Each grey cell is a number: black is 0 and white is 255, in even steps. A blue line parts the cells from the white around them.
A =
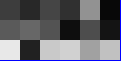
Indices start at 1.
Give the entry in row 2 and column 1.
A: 90
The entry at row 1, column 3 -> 69
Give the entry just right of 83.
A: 14
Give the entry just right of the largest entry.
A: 33
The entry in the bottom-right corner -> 193

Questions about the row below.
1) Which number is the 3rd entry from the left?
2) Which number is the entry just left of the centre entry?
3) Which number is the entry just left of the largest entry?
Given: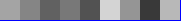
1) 97
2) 120
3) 82

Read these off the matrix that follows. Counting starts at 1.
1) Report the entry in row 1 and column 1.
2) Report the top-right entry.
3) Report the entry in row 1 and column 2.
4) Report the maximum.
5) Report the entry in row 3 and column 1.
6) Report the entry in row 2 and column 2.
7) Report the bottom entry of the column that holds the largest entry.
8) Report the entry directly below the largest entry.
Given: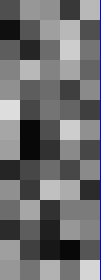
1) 79
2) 184
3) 151
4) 221
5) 93
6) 85
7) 151
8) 166

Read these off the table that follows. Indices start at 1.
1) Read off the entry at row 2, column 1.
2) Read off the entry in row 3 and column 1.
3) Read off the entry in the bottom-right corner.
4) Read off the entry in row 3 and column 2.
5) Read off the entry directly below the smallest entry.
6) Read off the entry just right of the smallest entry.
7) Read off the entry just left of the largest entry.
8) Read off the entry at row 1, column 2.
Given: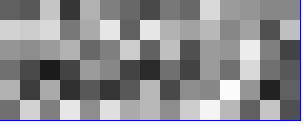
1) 210
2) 149
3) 80
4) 141
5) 170
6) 67
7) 135
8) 88

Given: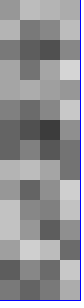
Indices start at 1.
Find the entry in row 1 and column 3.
180
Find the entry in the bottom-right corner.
172
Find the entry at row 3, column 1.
121
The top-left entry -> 151
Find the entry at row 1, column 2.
188
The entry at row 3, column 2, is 93
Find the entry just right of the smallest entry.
143
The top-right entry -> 172
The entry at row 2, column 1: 180
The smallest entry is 60
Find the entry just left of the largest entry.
165

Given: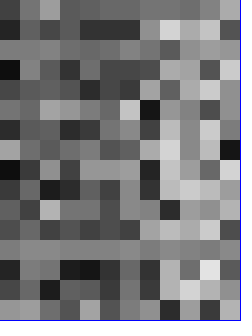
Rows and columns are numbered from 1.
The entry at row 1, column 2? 116
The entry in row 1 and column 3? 157
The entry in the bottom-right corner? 179
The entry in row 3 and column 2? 124
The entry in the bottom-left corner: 150
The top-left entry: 65
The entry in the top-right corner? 171
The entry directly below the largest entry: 179
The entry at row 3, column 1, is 124
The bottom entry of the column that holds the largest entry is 58
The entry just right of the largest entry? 90
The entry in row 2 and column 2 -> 96
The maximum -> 227
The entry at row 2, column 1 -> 36
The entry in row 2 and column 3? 71
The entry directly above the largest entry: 124

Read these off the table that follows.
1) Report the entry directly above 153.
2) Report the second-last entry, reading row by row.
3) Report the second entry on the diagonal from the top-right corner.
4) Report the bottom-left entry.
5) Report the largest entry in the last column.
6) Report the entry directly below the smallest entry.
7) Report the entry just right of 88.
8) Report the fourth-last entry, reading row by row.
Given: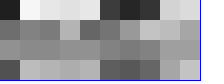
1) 38
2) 166
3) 188
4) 81
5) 219
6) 110
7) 102
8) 88

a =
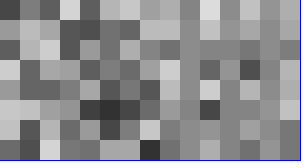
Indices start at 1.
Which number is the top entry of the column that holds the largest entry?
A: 220
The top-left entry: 71
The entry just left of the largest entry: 132
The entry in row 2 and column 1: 154
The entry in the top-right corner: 174
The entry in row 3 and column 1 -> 94
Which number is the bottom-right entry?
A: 119
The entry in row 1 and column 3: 94
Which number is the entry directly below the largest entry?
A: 193
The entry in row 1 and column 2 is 125
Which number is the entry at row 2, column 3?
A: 167
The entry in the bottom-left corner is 107
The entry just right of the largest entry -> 140

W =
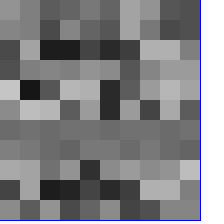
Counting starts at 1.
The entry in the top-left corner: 147
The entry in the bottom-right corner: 133
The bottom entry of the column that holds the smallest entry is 92
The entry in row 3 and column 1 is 74
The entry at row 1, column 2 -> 127
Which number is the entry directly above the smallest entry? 127
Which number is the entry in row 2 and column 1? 133
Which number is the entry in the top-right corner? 80
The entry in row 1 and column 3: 92
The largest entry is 197
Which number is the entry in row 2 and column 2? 127
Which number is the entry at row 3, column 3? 29
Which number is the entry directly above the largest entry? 80
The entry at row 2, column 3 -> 74
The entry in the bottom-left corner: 139
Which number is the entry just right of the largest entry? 22
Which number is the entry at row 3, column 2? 163
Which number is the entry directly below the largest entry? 139
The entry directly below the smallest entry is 189

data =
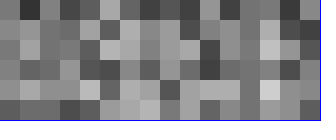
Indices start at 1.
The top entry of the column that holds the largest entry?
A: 121
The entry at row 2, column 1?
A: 136
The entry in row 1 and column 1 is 121
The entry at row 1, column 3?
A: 129
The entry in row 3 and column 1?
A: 121
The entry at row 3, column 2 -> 162
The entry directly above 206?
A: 129
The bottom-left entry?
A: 93
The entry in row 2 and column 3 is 115
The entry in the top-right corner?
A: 136
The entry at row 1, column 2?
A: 51
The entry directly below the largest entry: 155
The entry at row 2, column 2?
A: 149
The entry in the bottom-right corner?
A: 93
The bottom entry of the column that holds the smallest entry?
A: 108
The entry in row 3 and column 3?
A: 115
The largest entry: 206

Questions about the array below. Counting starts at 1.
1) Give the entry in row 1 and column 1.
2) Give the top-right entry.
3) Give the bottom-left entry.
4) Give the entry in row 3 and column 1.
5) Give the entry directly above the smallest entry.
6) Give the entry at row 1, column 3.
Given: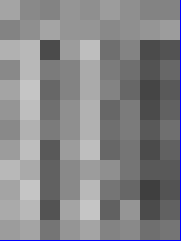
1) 164
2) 131
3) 156
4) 177
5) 89
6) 131

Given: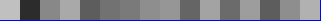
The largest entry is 192
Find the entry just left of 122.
114

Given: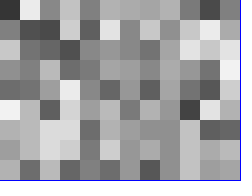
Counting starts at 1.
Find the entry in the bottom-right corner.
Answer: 165
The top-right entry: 128
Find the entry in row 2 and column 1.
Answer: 128
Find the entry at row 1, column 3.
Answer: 136
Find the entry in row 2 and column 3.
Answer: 74
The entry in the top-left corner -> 53
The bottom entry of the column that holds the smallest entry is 178
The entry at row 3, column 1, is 200
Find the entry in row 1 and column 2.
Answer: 235
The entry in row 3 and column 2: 115
